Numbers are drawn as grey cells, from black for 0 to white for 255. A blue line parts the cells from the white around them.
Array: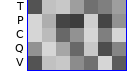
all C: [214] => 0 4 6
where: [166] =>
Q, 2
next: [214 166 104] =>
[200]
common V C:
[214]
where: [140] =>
V, 3

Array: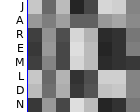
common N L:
[50]
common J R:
[214]

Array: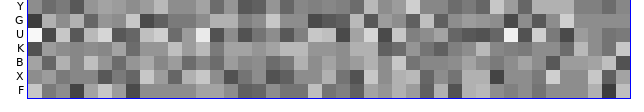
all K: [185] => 12 18 19 32 39
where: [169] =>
B, 8
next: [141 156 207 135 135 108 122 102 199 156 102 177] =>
[177]
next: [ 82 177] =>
[185]
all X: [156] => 1 9
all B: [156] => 10 14 23 38 39
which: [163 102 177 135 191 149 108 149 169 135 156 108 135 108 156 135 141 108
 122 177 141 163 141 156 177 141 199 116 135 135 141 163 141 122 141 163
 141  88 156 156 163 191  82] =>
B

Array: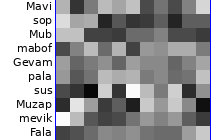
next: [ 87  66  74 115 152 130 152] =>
[94]
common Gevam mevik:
[130]
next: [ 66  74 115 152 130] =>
[152]
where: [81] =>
Fala, 1
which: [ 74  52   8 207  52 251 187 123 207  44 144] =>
sus

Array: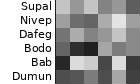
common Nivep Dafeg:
[172]
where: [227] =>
Nivep, 4
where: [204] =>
Bab, 2
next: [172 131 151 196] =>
[138]
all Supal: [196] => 0 2

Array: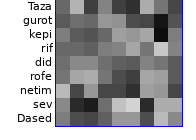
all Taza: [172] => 6
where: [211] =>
sev, 5
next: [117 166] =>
[172]
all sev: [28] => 2
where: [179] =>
Taza, 1
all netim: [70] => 1 3 4 8

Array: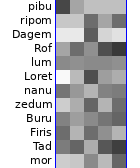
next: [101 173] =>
[87]
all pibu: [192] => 2 3 4
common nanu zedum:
[180]
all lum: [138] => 0 2 3
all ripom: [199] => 0 1
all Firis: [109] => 0 2
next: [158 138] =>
[117]

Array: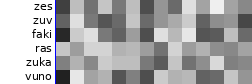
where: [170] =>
zuv, 8
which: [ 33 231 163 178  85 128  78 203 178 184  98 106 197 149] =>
vuno

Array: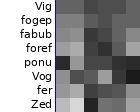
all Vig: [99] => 0 1 5
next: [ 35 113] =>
[107]
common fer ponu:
[151]
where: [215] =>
Zed, 1
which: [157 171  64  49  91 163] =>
foref
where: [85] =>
fer, 4
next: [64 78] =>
[85]

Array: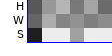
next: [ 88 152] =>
[181]
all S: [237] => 1 2 4 5

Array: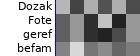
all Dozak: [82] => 3
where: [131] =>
befam, 0

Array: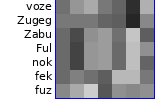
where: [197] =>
Zabu, 5
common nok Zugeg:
[100]
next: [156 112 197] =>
[94]
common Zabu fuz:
[144]
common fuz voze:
[170]
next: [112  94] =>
[184]
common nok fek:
[106]

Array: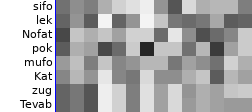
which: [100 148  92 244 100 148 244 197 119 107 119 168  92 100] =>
lek
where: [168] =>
lek, 11
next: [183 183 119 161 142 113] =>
[209]
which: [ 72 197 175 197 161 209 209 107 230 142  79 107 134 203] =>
Nofat
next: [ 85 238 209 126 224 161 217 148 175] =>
[161]
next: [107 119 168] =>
[92]
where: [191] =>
mufo, 1

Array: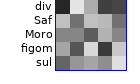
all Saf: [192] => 0 2
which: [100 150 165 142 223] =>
sul
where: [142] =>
sul, 3
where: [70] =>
div, 4
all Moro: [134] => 0 1 4
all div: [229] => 1

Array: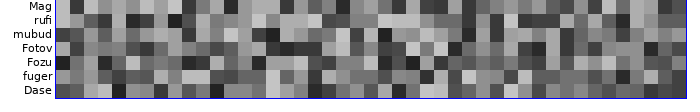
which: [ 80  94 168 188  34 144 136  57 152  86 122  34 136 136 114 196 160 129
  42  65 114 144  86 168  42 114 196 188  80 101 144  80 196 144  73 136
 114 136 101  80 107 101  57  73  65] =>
Dase
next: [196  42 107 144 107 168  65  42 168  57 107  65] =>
[136]
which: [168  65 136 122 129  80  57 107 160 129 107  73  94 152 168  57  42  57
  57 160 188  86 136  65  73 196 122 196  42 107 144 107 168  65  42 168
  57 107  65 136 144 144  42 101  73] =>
Fotov
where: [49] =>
fuger, 26
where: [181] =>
mubud, 22
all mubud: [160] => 4 8 13 27 30 32 42
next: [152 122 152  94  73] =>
[144]

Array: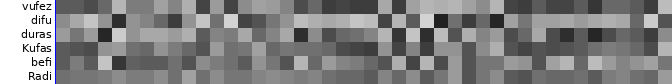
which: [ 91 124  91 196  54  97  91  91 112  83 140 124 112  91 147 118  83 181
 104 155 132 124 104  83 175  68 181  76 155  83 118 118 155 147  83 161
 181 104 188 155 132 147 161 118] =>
befi
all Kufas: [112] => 5 12 17 18 38
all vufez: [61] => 19 21 22 24 33 42
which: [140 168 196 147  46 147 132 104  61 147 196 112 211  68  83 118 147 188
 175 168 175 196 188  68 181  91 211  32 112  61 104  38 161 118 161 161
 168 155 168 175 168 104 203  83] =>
difu
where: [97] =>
befi, 5

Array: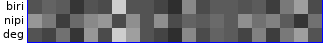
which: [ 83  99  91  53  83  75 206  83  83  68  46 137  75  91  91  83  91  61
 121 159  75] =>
biri
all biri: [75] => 5 12 20
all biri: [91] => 2 13 14 16

